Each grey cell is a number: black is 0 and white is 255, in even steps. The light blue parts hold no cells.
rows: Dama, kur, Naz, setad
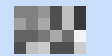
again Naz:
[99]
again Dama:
[129]
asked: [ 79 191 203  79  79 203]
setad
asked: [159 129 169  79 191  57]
kur
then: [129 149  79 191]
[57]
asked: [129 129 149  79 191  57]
Dama

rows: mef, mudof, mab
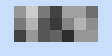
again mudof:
[180]
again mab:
[151]

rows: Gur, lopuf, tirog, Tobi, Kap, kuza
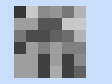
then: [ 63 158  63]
[138]
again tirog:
[75]
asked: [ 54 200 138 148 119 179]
Gur
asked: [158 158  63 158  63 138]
Kap
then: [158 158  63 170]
[63]

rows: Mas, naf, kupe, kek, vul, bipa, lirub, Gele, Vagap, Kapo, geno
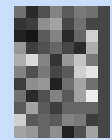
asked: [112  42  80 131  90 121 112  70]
Mas
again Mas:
[112]
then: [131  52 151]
[196]
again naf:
[70]
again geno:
[163]
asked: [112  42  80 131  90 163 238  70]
Gele
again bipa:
[70]

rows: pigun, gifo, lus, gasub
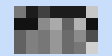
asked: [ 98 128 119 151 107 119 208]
gasub
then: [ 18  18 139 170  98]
[179]
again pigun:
[28]
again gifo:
[18]
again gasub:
[119]
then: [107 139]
[77]

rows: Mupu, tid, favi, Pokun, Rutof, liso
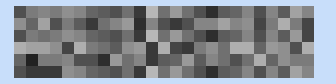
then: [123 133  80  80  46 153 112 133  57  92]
[101]
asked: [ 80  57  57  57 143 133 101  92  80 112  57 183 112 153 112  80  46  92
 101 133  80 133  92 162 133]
liso
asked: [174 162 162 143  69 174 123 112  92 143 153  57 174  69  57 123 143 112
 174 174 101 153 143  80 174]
Pokun

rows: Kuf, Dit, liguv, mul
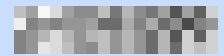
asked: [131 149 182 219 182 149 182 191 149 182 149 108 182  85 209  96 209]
liguv
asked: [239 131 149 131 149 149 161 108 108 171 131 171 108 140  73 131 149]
Dit
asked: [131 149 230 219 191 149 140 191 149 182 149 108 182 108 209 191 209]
mul
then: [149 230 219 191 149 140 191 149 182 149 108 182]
[108]

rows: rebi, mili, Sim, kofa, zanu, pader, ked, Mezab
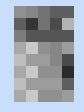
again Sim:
[85]
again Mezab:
[144]
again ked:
[156]
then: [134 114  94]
[94]

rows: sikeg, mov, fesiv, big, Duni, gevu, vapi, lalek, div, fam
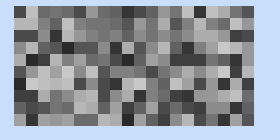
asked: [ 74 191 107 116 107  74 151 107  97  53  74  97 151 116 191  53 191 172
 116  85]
sikeg
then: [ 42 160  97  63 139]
[182]
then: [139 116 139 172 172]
[151]

